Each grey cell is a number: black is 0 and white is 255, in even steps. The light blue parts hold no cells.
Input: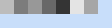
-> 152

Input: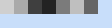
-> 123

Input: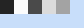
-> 163

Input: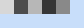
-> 137

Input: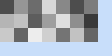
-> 142

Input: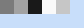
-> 162

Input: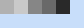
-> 134
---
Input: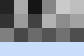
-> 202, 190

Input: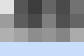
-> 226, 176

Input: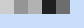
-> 205, 178

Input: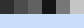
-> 197, 119

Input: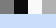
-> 249, 177

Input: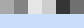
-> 230, 205

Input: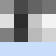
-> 243, 223

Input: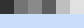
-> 225, 191
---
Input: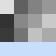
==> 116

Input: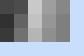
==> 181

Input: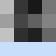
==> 47

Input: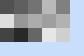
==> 102

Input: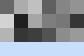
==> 83

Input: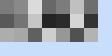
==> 151

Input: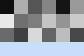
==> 100

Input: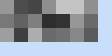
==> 112
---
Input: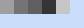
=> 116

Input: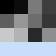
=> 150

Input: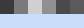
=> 122

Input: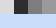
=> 125

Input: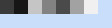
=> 162

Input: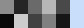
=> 141

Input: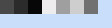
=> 159

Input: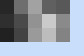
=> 162

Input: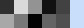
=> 147

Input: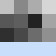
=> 172
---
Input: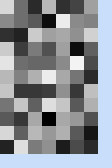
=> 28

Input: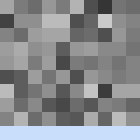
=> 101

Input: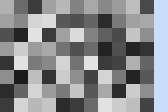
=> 204

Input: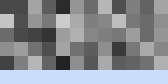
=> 99

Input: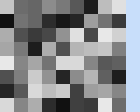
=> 58

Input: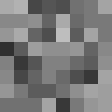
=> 121

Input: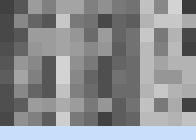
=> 186

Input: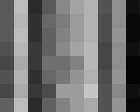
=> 82
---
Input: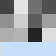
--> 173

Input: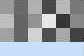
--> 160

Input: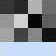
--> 163

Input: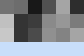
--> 200

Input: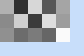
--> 144

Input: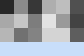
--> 182
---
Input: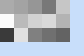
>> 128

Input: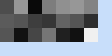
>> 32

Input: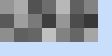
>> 130

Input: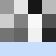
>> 101

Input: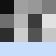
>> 205

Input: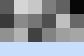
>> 131

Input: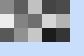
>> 199

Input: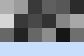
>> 141

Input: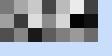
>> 127

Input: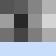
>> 69
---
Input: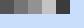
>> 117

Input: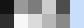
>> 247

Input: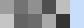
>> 100

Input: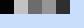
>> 194

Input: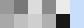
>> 192

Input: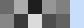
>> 57

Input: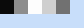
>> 141

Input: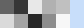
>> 164
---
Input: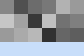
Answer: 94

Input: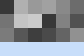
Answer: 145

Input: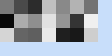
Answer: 206

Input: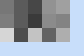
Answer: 174

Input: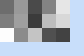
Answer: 66

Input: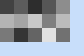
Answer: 113

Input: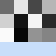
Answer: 132

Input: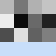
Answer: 127

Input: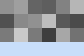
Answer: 114

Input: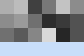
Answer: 82
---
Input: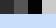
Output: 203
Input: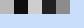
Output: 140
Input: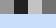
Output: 113
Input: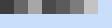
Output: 195
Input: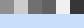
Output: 54
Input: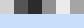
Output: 165
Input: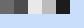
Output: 28
